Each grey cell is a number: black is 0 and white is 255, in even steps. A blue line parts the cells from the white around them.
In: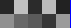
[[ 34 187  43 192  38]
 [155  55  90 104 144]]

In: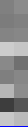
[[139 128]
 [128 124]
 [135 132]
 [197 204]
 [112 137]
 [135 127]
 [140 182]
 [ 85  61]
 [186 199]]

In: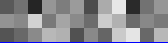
[[150 114  42 231 171  76 155 125 150  37 114  89]
 [121 136 107 177 204 108 138 165 121 210 136 147]
 [184 104 229 202 101 137  81 177 184 138 104  84]]

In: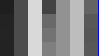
[[ 99 189 146  67 217  76  31]
 [ 88 189 146 105 217  76  35]
 [ 85 189 146 115 217  76  36]
 [ 88 189 146 127 217  76  35]]

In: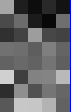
[[ 19  41  13  30 166]
 [111   8  27 107  74]
 [ 66  71 157  66  48]
 [100 127  94 110 113]
 [ 95 116  98 105  98]
 [185 132 130  63 208]
 [102 117  81 143  45]
 [ 98 179 198 199  88]]

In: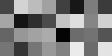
[[ 59 125  23  64 161 188 211  69]
 [209 133 222 195  75  46  21 166]
 [ 84 115 108   4 171 162 151 101]
 [227 107 235 129 152 118  53 117]]
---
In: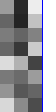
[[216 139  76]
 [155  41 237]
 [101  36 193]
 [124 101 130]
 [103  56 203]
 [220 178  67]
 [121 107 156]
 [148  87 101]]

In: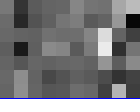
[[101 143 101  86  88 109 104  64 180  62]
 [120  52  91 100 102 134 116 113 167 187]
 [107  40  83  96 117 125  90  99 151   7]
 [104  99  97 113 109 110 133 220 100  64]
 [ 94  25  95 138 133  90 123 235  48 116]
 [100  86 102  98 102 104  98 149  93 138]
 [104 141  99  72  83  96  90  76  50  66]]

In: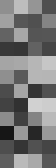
[[ 94 186 169  86]
 [143 189 149  79]
 [161  87  80 132]
 [ 99 167  85  86]
 [ 56  54  98  69]
 [165 168 182 198]
 [143  90 182 181]
 [ 76 165  52  80]
 [ 66  49 209 205]
 [140  64 132 186]
 [ 22 154  38 153]
 [ 78  53  81  69]]

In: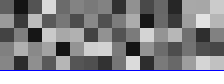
[[134  44 143  89 182  85  79  50 118 219  45 122 104 158 213 193]
 [ 96  20  83 217 107 131 121 130  49 145  73 103  38 168 167 203]
 [154  58 188  89 119  76 137  80 124 172  23 105  57 158 226 182]
 [ 67 127  22 201 168 177  67 146  83 123 212 148 183 112  46 129]
 [128 176 137 163  20 148 207 211 123  20 147 108  77 115  79  71]]

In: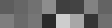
[[126 106 118  42 205 167  53 111]
 [ 93 102 113 141  63  67 130  99]]

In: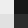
[[225  45]
 [238  23]]

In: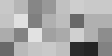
[[105 185 197 201 191  42  36 130]
 [200 182 134 152 193 206 201 201]
 [196 224 127 176 189 104 176 176]
 [172 131 226 161 170 208 176 141]]

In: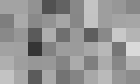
[[195 168  91 168 115 133 168 186 151 140]
 [163 163 146  81  98 136 196 158 151 135]
 [126 170 137 147 166 135 195 158 164 166]
 [137 151  90 174 111 154  94 137 200 180]
 [162 161  53 130 157 155 167 184 118 218]
 [175 158 151 152 132 171 127 172 135 179]]
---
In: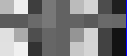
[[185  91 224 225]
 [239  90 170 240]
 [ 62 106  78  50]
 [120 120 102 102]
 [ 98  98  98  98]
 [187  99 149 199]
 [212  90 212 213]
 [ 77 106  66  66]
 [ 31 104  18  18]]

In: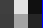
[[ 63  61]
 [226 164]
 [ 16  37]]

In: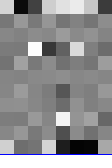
[[212 119 135 123 115 133 134 143 125 135 208]
 [ 10 152 130 122 161 131 155 144 124 151 110]
 [ 65 121 140 253 121 137 134 135 153 121 116]
 [206 150 136  56 140 138 124 127 134 140 211]
 [225 117 155  97 113 142  86 108 243  79  29]
 [235 130 138 218 126 135 132 145 148 139   4]
 [198 117 146 127 117 138 127 128 162 113   6]
 [ 59 141 132 108 157 134 152 136 103 134 168]]

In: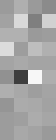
[[155 162 177 220 164 145 175 149 156 156]
 [175 217 177 157 169  62 168 171 159 168]
 [154 127 154 190 164 247 158 169 172 163]
 [139 209 157 176 164 174 164 162 166 154]]

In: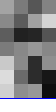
[[163 137  93 123 201 220 208]
 [123  91  33 136 138 107 142]
 [ 86 161  37 151  44  44 152]
 [131 212  84 135 143  23  14]]

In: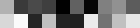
[[178 216]
 [ 58 250]
 [ 74  37]
 [ 63 192]
 [  1  35]
 [ 97  31]
 [  5 235]
 [128 114]
 [145 192]
 [ 92 231]]

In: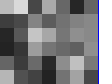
[[187  62  38  35 101 182]
 [217  73  88  54  60  81]
 [ 71 132 197 157 106  66]
 [170  92 167 117  41  35]
 [103 114 118 105 141 115]
 [ 38 130 143  95 192 163]
 [100 136 137 143 121  71]]
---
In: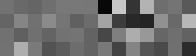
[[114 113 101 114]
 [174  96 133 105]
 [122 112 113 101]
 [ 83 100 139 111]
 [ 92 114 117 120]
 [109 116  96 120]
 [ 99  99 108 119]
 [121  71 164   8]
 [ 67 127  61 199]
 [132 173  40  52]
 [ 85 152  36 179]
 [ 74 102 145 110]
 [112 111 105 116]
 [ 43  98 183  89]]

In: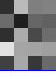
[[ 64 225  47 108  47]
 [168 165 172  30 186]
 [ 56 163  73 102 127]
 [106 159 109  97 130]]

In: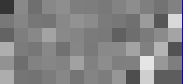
[[173 146 174  99 120  52]
 [117 110 124 126 133 137]
 [115 130 119 136 119 111]
 [124 134 136 163 117 136]
 [135 131 113 137 136 142]
 [117 161 134 133 146 126]
 [132 129 122 123 139 125]
 [125 141 137 121 123 121]
 [150 127 138  96 119 131]
 [ 78 128 163 110 112 141]
 [207 229 128 123 155 127]
 [ 93 152 180 139  87 115]
 [ 93 126  82 164 217 129]]

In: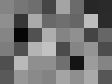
[[ 89  79 125 133 143 132]
 [150 185  80   5  54 118]
 [138 143 180  81 171 110]
 [131 143 194 174 105  69]
 [164 112  75 132 111 164]
 [143  20 133 144 102 107]
 [169 156 148  68 189  39]
 [ 86 132  76 102  43  42]]

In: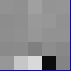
[[151 138 142 141 146]
 [198 139 144 143 144]
 [217 127 151 153 160]
 [ 12 141 146 151 148]
 [132 136 146 145 149]]

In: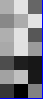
[[ 54 162  77 169 175 136 174]
 [  1 192  30 225 226 172 227]
 [131  24  23 155  87 227 102]]

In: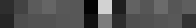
[[ 38  46]
 [ 78  67]
 [ 82  91]
 [ 82 101]
 [ 86  88]
 [ 87  87]
 [ 17   3]
 [124 210]
 [ 46  30]
 [ 79  98]
 [ 81  86]
 [ 85 107]
 [ 88  86]
 [ 51  94]]
